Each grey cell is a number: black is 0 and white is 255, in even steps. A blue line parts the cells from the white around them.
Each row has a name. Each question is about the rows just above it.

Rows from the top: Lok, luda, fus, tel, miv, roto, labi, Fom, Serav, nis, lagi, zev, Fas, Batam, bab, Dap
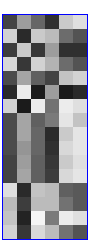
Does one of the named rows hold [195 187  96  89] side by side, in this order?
yes
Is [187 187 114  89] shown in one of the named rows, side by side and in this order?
yes
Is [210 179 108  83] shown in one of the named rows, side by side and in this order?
yes
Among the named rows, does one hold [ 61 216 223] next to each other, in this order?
no
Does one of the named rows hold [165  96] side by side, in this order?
yes
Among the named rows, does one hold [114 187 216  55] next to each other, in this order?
no

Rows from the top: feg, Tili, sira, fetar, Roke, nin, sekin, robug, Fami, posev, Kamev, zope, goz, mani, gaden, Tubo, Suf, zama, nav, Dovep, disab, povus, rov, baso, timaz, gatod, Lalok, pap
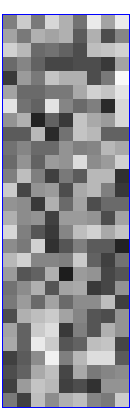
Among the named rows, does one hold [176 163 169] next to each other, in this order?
no
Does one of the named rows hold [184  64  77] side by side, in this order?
yes
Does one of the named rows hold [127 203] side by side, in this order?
yes
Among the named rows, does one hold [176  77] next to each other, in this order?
yes
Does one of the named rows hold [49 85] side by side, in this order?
yes

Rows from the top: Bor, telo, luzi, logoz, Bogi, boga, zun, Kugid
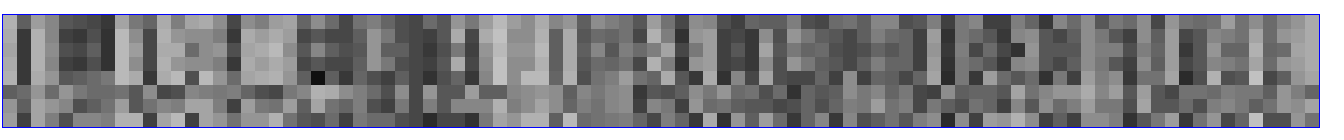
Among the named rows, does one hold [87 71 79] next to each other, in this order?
yes
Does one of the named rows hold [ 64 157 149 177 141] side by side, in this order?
yes
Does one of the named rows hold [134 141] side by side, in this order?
yes
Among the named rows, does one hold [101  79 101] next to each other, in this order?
yes

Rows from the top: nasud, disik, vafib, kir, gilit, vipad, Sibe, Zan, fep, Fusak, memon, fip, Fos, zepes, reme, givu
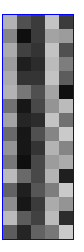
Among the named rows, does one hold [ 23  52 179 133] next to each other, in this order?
yes
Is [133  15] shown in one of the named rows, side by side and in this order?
yes

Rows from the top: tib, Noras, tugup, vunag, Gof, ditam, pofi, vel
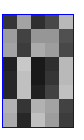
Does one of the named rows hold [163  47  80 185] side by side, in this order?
no
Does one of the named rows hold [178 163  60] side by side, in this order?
no
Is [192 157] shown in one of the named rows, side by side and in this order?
yes
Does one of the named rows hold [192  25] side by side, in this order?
yes
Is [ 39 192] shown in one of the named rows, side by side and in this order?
yes
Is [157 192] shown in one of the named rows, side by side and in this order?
no
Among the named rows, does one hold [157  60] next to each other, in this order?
yes

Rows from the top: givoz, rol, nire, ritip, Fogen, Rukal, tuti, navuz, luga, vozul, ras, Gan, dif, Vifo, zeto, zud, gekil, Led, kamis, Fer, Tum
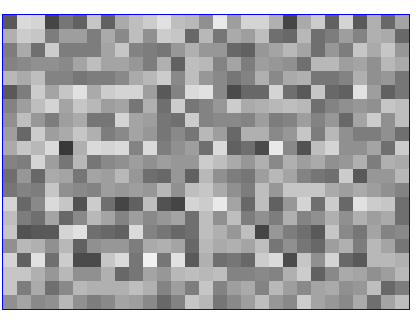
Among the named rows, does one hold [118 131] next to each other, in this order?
yes
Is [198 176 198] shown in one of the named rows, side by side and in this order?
no
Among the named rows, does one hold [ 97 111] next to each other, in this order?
yes
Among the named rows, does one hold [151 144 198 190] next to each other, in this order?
yes
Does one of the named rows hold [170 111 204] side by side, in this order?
yes
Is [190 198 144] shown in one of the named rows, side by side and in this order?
no
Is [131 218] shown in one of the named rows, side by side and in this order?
yes

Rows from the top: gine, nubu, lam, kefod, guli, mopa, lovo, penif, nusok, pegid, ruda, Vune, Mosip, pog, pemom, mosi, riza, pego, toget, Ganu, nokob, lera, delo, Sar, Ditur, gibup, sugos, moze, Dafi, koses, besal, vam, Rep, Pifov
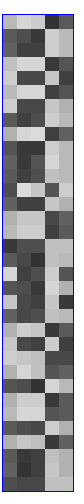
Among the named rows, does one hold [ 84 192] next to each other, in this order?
no
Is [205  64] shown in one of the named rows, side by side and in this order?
yes
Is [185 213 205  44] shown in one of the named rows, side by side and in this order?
no
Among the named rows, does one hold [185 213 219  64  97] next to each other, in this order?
no
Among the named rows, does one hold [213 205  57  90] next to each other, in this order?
no
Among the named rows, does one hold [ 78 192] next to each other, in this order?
yes

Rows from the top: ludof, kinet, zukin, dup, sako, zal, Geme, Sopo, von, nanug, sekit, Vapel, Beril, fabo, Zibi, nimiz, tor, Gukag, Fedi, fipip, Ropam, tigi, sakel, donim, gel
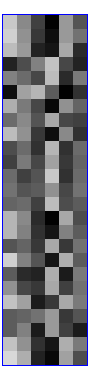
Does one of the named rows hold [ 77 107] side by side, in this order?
yes
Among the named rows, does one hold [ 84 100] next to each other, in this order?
yes
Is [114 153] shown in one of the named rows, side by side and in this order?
yes
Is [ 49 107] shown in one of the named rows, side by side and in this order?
yes
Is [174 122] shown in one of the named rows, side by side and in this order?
yes
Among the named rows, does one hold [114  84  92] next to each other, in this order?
yes
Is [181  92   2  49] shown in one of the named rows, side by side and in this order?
yes

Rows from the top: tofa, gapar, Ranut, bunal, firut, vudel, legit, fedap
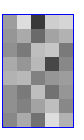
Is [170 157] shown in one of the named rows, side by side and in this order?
no
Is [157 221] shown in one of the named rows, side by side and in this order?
yes

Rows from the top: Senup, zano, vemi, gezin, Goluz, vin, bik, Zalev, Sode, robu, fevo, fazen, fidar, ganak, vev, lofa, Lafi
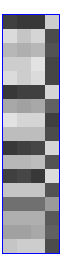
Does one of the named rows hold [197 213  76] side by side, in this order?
yes
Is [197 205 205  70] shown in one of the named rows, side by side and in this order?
no

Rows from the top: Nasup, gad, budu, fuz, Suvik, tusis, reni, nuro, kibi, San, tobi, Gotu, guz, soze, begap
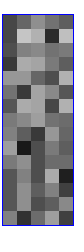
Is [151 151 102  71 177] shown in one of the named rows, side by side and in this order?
no
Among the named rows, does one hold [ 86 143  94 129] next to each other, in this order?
yes

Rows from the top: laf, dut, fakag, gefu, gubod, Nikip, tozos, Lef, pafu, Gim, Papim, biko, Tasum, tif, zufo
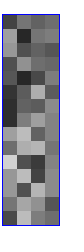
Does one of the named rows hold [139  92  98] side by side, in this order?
no
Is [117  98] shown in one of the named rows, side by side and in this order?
yes

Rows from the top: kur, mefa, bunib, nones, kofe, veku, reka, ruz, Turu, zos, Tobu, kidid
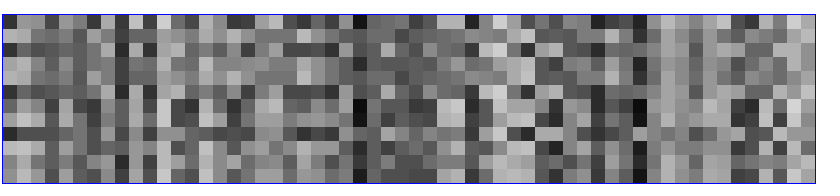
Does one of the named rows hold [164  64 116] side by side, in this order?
yes
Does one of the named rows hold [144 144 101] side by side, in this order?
yes
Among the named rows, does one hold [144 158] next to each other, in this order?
yes
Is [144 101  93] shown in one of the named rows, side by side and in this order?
yes
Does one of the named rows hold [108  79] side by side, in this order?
yes
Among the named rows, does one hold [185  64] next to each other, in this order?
yes
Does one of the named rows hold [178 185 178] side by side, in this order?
yes

